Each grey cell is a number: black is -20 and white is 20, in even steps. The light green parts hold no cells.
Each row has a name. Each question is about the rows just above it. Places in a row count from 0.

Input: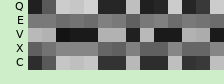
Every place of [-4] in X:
5 11 12
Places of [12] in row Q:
2 10 13
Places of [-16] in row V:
3 4 9 10 13

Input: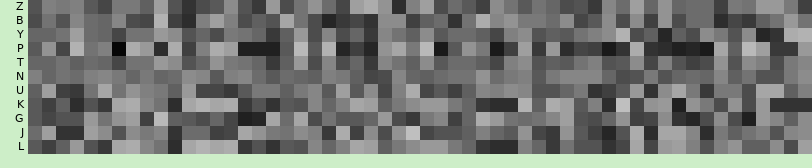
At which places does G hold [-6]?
0 11 22 23
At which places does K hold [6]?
6 11 13 23
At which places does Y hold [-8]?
13 20 22 43 47

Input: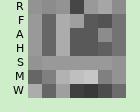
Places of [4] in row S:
1 2 3 4 5
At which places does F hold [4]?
0

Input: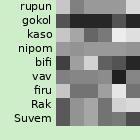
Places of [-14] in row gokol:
1 2 3 5
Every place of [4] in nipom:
0 2 3 4
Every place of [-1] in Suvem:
4
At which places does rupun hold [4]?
2 3 4
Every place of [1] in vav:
1 2 5
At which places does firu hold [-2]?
1 2 5

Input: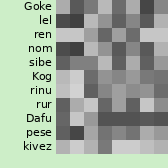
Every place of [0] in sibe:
1 2
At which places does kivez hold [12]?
1 4 5
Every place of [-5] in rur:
0 5
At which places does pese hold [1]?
4
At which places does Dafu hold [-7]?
3 4 5 7
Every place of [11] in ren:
0 1 6 7
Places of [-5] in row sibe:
0 4 6

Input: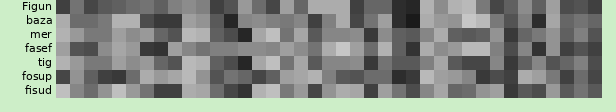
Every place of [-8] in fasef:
2 32
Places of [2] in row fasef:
3 13 14 17 27

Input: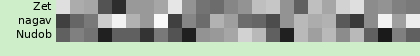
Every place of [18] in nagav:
4 23
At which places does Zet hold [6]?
2 7 19
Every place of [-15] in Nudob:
3 9 16
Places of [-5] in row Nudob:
0 4 5 15 22 25
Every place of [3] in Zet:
9 13 16 23

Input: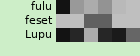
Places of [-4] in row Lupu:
5
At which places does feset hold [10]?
0 1 4 5
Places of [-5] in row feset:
2 3

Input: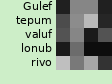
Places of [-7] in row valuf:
0 3
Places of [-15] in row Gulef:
0 3
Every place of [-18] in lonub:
2 3
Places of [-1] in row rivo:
1

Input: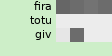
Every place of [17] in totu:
0 1 2 3
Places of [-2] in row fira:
2
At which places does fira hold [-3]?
1 3
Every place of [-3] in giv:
1
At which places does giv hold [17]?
2 3
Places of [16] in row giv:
0
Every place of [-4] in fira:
0

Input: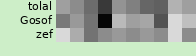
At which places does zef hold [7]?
1
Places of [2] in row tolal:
1
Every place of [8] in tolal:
8
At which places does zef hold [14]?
0 8
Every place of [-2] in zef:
2

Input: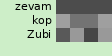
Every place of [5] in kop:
0 3
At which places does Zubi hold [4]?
1 3
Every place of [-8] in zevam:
0 1 2 3
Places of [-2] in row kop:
1 2
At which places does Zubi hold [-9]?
2
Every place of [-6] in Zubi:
0

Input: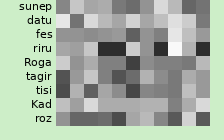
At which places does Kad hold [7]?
3 4 5 9
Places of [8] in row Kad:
6 7
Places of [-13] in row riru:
3 4 7 10
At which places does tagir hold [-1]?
8
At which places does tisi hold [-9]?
5
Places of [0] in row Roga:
3 4 7 8
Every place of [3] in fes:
0 1 3 6

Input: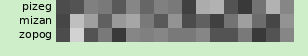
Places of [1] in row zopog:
5 7 10 16
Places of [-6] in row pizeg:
4
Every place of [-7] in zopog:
2 11 12 15
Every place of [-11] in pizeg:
13
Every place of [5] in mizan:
2 13
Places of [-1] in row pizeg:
3 8
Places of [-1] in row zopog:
3 8 9 13

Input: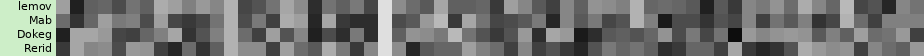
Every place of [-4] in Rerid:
27 28 40 45 46
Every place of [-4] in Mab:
2

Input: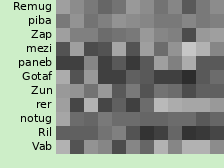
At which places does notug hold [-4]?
2 6 7 11
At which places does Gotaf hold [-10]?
3 4 7 8
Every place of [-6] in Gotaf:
6 10
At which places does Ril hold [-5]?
0 1 2
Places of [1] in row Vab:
3 5 8
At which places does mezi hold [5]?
1 6
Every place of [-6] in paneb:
4 6 10 11

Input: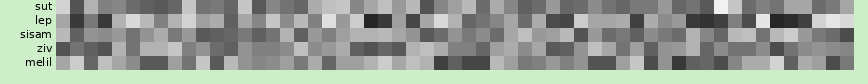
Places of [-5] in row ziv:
2 12 21 36 42
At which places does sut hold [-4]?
8 12 17 36 40 44
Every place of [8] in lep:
4 8 28
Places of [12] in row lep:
21 37
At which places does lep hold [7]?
11 34 40 42
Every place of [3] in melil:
13 37 43

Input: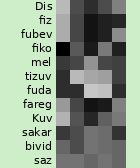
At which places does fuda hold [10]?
3
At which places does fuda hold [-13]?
0 1 4
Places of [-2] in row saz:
0 1 3
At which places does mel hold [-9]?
1 3

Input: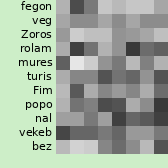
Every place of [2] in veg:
1 2 4 6 7
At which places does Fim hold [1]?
3 5
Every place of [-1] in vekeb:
3 7
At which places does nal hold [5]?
0 1 3
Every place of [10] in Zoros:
2 3 7
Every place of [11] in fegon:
3 5 6
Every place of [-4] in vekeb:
1 2 4

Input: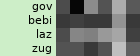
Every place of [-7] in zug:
0 1 3
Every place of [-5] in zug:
5
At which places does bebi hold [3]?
4
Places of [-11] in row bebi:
0 2 3 5

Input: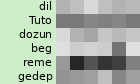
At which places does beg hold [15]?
0 5
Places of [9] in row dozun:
4
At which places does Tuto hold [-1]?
0 1 5
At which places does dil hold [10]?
1 3
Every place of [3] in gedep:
0

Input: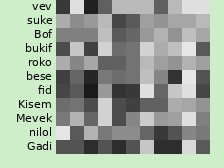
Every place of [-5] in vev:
3 7
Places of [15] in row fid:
6 9
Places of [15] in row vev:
1 9 10
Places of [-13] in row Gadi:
2 4 7 8

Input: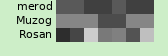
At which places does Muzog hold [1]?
0 1 2 5 6
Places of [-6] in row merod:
0 1 4
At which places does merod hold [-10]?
2 3 5 6
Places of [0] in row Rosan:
4

